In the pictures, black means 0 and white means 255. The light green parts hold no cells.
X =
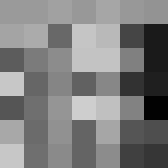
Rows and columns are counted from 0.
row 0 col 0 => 153
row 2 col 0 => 93
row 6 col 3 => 99
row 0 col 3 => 151
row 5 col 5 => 86
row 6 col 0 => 199
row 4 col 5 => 130
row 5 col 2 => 144
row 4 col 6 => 3
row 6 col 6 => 55
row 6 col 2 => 138
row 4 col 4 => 191
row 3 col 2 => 132
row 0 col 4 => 167
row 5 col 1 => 106
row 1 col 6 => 25

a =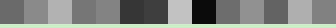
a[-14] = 106
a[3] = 118
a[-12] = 177
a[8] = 11
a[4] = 131

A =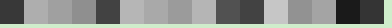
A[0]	56
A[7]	155
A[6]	168
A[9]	81
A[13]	164
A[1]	174

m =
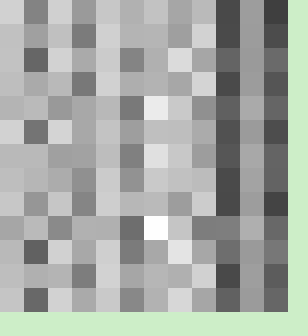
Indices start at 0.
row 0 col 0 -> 209
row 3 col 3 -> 120
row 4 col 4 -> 184
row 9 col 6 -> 254
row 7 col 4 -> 203
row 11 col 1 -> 176
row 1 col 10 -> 156
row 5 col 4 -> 195
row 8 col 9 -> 73
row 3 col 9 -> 74
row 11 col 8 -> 209
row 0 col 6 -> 194
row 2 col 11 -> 106
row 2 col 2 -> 210
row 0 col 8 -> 186
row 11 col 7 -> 176
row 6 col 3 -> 162
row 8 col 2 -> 198
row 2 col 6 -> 176
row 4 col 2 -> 153
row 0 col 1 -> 131
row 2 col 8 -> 166
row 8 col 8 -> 204
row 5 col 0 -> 210
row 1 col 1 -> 160
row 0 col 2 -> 208
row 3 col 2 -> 185
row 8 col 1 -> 150
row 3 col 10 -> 156
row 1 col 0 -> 193
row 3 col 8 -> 212
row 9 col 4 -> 176

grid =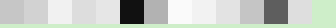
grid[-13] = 198
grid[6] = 178
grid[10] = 197
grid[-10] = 221

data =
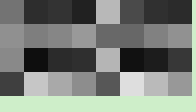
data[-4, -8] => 115
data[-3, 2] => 134
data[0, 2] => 51
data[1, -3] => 103
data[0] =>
[115, 45, 51, 33, 184, 74, 48, 43]
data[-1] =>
[63, 198, 169, 141, 87, 222, 186, 152]
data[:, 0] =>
[115, 144, 137, 63]
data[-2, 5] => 17

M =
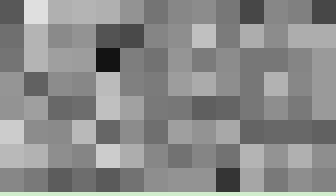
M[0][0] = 88
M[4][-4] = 118
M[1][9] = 123
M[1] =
[112, 180, 137, 148, 83, 73, 133, 143, 191, 123, 173, 139, 174, 173]
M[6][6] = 134
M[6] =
[185, 178, 143, 132, 204, 172, 134, 113, 133, 114, 180, 146, 176, 143]
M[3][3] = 134
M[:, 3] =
[181, 148, 156, 134, 110, 185, 132, 110]
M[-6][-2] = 133
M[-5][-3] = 177
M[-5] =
[149, 98, 141, 134, 187, 128, 123, 156, 170, 143, 119, 177, 135, 154]
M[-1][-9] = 114
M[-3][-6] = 146
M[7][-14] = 135
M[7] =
[135, 122, 93, 110, 90, 114, 142, 147, 147, 51, 165, 120, 143, 130]
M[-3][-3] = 104
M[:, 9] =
[118, 123, 141, 143, 99, 169, 114, 51]
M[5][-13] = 140
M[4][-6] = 94
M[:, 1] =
[222, 180, 181, 98, 158, 140, 178, 122]
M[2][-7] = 149
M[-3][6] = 111
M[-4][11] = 143
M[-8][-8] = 116

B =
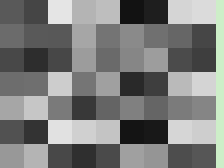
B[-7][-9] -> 89
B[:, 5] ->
[18, 138, 134, 41, 128, 20, 160]
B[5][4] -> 196
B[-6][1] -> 89
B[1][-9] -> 107
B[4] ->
[166, 198, 122, 56, 100, 128, 101, 123, 133]
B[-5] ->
[72, 45, 71, 156, 106, 134, 157, 75, 62]
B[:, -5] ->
[190, 116, 106, 160, 100, 196, 74]
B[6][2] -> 72
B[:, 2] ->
[229, 88, 71, 205, 122, 225, 72]
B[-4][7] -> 186
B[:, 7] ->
[213, 102, 75, 186, 123, 214, 77]
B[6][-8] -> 180
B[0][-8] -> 69
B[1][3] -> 166
